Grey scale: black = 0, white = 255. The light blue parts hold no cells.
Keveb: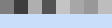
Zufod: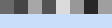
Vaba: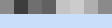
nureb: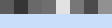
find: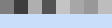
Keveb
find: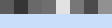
nureb
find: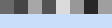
Zufod

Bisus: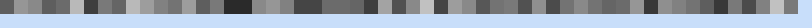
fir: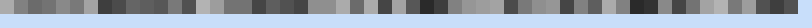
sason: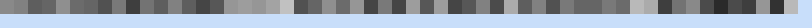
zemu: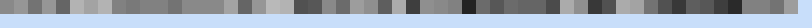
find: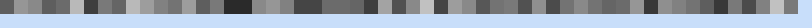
Bisus
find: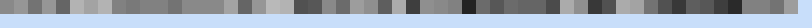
zemu
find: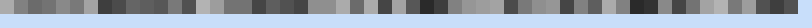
fir
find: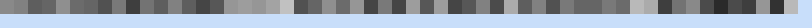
sason

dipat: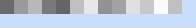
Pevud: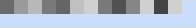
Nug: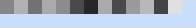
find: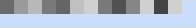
Pevud
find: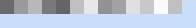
dipat
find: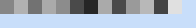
Nug

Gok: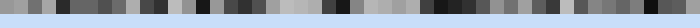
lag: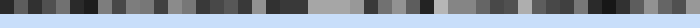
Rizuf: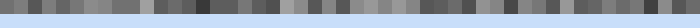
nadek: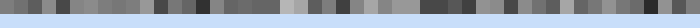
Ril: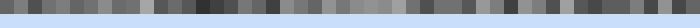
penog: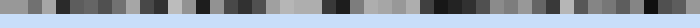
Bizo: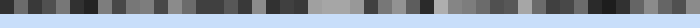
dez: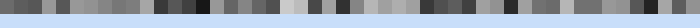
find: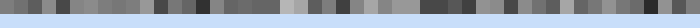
nadek
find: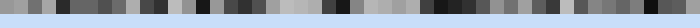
Gok

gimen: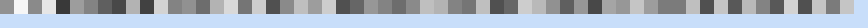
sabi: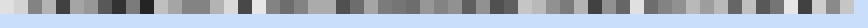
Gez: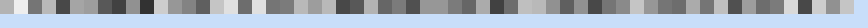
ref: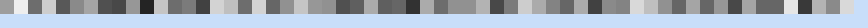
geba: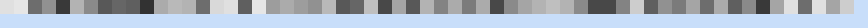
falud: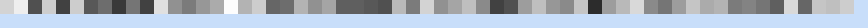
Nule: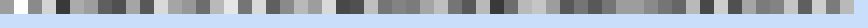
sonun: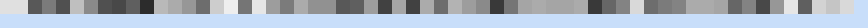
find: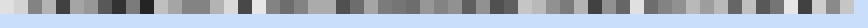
sabi
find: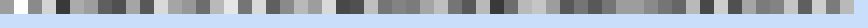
Nule
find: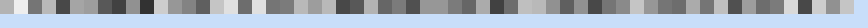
Gez
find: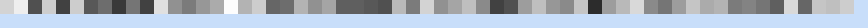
falud

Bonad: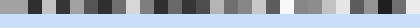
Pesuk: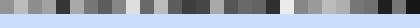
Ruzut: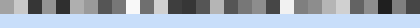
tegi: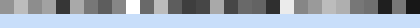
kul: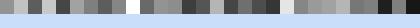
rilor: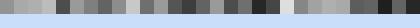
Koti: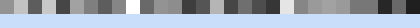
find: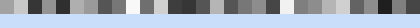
Ruzut
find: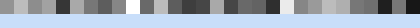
tegi
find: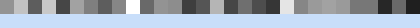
Koti
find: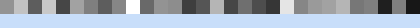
kul

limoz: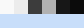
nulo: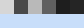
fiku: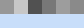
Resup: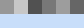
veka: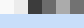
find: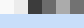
veka
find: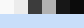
limoz
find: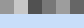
Resup

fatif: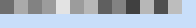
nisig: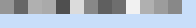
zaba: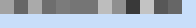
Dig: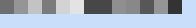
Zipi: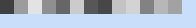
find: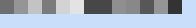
Dig
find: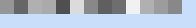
nisig
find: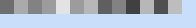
fatif
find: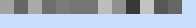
zaba

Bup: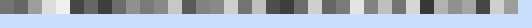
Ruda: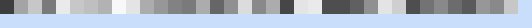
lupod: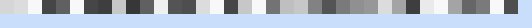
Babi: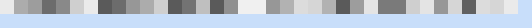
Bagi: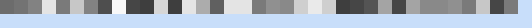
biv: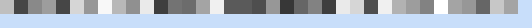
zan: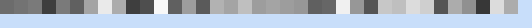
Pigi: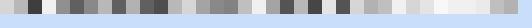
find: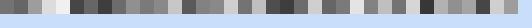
Bup
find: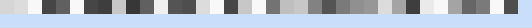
lupod
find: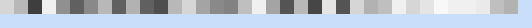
Pigi
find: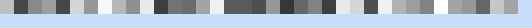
biv

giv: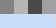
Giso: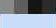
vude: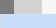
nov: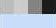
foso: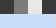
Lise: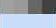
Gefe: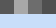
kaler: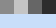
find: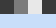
foso
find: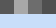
Gefe
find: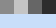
kaler
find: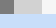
vude
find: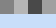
giv

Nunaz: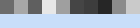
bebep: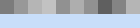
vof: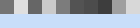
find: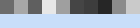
Nunaz
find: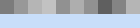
bebep
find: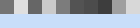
vof

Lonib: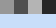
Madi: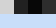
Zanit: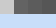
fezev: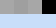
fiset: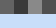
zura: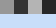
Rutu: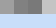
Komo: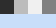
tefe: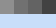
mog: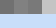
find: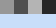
Lonib
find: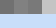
mog

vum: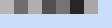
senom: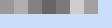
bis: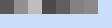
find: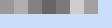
senom

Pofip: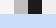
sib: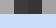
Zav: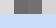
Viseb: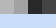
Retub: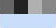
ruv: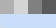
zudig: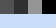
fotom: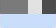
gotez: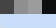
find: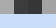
sib
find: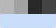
Viseb
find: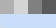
ruv
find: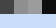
gotez

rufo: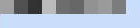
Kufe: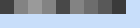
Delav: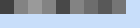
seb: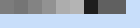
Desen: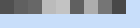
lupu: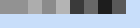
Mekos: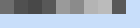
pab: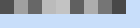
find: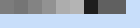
seb
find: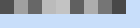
pab
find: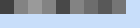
Delav
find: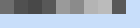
Mekos

